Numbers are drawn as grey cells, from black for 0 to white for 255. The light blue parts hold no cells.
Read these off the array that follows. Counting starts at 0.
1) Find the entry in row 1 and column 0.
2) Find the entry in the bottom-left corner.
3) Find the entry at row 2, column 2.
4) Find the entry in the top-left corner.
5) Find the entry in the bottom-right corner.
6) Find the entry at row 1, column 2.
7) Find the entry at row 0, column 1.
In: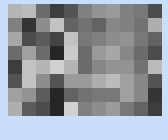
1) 128
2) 174
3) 92
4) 180
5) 61
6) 141
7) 187
